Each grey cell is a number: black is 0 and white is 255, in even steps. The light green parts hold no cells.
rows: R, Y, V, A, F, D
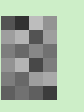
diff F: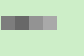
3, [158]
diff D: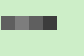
2, [113]
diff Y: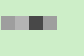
3, [83]
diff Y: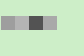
4, [158]
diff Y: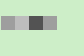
2, [180]
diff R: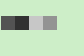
3, [189]
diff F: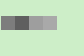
2, [104]

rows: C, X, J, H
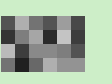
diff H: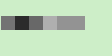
2, [32]
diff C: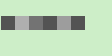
6, [72]
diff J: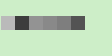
3, [137]
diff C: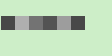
1, [83]

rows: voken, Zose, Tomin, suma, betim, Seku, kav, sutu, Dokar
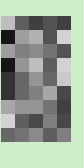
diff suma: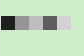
1, [21]
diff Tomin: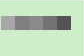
1, [158]
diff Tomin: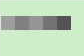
3, [138]

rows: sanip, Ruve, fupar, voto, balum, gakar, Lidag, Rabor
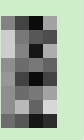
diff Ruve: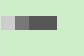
4, [77]
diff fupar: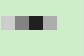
3, [22]
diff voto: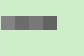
1, [142]

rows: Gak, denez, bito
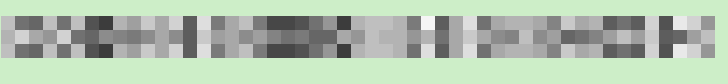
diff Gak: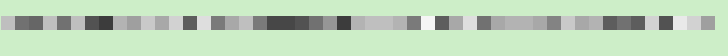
51, [150]
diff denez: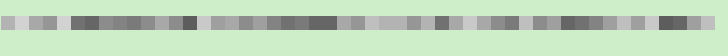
37, [131]
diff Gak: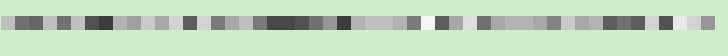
15, [222]

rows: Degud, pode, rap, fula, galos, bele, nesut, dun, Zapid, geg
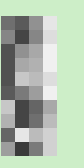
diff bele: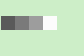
4, [240]
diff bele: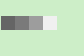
1, [90]
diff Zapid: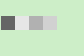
3, [187]
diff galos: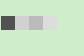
2, [199]

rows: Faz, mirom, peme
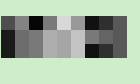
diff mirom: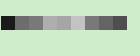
9, [88]
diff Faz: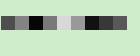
8, [47]
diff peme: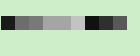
4, [174]
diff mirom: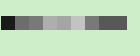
8, [100]
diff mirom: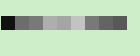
1, [26]

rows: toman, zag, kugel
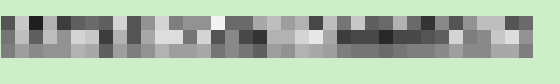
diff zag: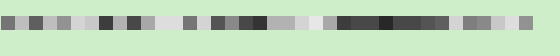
10, [84]
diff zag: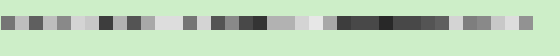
5, [146]
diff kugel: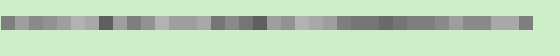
5, [146]
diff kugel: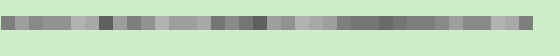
36, [168]

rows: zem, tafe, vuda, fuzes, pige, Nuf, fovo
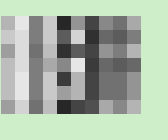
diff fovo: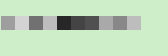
10, [180]
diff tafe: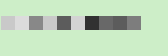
3, [125]
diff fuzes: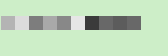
1, [189]
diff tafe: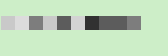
8, [104]

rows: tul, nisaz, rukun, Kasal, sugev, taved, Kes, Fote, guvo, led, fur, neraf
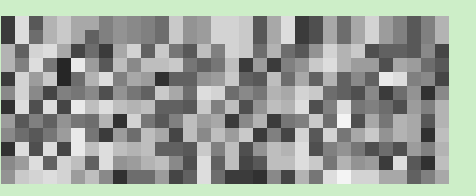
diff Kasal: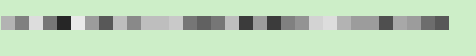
23, [201]
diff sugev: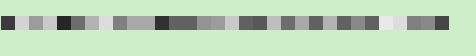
11, [156]
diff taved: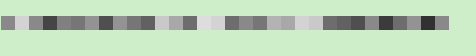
7, [137]

